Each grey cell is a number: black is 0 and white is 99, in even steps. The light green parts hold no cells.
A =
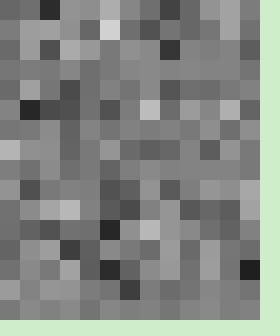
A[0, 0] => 40
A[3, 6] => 52
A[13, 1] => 53
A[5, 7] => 73
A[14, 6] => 24
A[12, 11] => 46
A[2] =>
[41, 60, 31, 66, 59, 47, 56, 53, 21, 51, 49, 51, 36]
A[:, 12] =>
[48, 44, 36, 45, 50, 39, 55, 47, 47, 65, 63, 50, 42, 12, 45, 50]
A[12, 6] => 47
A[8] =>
[49, 44, 54, 43, 47, 39, 49, 53, 50, 51, 51, 51, 47]
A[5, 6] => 48
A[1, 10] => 46
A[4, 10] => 42
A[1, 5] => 81
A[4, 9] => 43
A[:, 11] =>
[63, 63, 51, 51, 47, 68, 43, 57, 51, 55, 36, 38, 46, 45, 49, 49]
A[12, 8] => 60
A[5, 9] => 60
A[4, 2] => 46
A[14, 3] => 57
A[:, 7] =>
[43, 32, 53, 53, 53, 73, 48, 37, 53, 57, 50, 71, 42, 54, 48, 50]
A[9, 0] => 57
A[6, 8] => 50
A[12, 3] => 24
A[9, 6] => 37
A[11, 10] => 43
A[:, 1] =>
[43, 61, 60, 48, 62, 15, 47, 56, 44, 31, 54, 38, 55, 53, 51, 53]
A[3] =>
[46, 48, 47, 52, 43, 47, 52, 53, 51, 52, 51, 51, 45]
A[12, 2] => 61
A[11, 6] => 56
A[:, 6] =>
[52, 43, 56, 52, 45, 48, 50, 41, 49, 37, 29, 56, 47, 38, 24, 49]
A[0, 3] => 57

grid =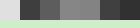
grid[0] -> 87
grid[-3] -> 51
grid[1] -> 24

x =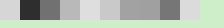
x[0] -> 83
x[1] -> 18
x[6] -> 63
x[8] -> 46

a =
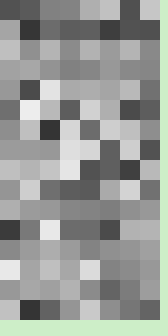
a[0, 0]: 32
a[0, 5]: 75
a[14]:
[59, 65, 62, 69, 54, 39, 48, 61]
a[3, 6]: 53
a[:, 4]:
[68, 37, 69, 52, 67, 81, 42, 83, 32, 35, 51, 42, 51, 85, 54, 78]
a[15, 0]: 75
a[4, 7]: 44
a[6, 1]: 74
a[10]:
[68, 60, 59, 52, 51, 49, 56, 59]
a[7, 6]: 80
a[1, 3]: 36
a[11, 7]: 70
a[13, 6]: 54
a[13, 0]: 90
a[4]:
[59, 29, 88, 66, 67, 64, 72, 44]
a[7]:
[60, 60, 59, 86, 83, 37, 80, 32]
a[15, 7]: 39
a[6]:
[55, 74, 20, 83, 42, 80, 74, 55]
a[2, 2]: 70
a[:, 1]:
[35, 21, 56, 65, 29, 92, 74, 60, 70, 80, 60, 47, 60, 64, 65, 20]
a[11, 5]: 29
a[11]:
[23, 47, 90, 42, 42, 29, 69, 70]
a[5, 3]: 36
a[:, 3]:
[51, 36, 54, 50, 66, 36, 83, 86, 89, 36, 52, 42, 60, 65, 69, 58]
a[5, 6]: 29

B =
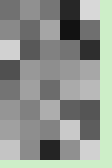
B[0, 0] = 44
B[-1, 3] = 56
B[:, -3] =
[46, 64, 50, 55, 42, 67, 51, 14]
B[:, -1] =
[84, 43, 18, 65, 72, 33, 36, 81]
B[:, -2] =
[15, 7, 45, 59, 66, 37, 78, 56]
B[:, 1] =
[56, 41, 34, 59, 62, 50, 55, 54]
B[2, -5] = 81
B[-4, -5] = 45

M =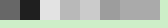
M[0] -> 40
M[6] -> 66
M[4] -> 79
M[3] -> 72

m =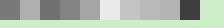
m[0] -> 47
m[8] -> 70
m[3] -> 51
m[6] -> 76

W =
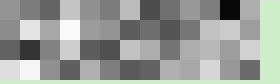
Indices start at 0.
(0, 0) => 57
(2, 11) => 61
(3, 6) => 35
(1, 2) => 65
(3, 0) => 86
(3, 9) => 65
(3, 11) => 59
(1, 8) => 33
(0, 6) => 73
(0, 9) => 59
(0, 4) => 56
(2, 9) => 67
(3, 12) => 41
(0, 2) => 39
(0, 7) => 30
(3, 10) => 83
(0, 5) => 48
